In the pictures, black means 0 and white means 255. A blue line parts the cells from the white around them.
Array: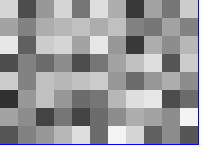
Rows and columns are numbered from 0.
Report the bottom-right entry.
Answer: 86
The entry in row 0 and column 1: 77
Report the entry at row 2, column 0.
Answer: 231
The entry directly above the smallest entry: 204
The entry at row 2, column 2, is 204
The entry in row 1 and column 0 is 163
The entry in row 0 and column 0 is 213
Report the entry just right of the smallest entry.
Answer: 152
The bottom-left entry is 86
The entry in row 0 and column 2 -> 152
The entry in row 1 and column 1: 130
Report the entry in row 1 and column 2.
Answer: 173

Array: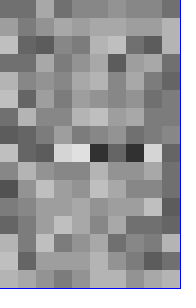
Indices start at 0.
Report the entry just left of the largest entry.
213
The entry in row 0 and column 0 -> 112
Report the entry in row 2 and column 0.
191
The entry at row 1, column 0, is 158
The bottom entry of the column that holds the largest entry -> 147
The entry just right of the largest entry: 49
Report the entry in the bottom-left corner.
180
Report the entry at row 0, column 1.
112
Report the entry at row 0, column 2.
168
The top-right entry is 112
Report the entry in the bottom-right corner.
180
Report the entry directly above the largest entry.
124

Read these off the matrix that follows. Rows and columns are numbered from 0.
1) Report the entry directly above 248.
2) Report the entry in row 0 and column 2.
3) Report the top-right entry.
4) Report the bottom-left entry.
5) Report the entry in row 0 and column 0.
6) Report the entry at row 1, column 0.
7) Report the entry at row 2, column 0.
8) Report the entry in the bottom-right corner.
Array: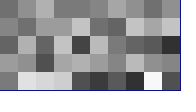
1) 144
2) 177
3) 144
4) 122
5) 112
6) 133
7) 100
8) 80

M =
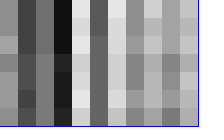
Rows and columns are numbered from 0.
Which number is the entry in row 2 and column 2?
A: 111
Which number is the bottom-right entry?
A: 175
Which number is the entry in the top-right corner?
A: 196
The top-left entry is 142
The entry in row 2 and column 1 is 66
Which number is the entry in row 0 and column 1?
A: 66
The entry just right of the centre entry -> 208
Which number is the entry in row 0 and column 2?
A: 111
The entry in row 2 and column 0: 163
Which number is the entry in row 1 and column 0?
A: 142
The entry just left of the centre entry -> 208
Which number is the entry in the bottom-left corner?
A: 142
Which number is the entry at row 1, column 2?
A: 111
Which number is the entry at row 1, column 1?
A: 66

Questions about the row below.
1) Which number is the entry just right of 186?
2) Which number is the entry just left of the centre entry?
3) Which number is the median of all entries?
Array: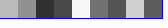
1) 145
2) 72
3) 113
